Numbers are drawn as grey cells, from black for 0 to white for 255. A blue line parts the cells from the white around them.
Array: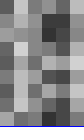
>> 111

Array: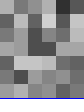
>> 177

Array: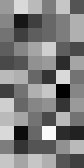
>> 165

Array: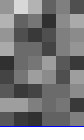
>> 57

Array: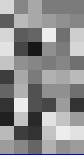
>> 134

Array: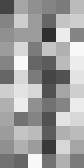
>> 102
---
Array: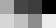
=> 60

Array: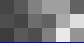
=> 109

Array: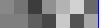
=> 60

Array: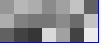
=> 119

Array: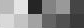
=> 37

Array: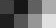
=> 96
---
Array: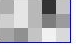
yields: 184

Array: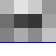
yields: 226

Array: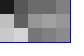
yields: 107

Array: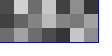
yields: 65

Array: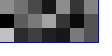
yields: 141

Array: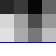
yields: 58
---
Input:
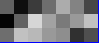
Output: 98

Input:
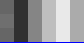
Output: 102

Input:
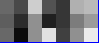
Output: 104

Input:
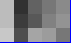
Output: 188

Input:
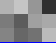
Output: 178

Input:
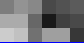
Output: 125
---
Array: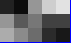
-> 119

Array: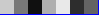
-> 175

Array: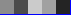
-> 203

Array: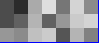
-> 97

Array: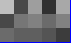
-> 129

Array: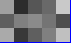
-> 139

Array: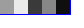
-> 58

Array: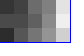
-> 96
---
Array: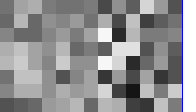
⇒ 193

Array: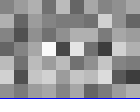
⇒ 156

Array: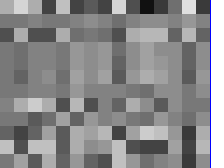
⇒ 58

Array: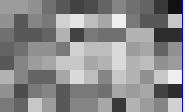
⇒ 133

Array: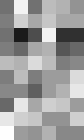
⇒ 136

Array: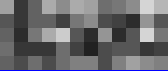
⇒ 140

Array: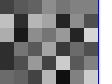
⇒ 129
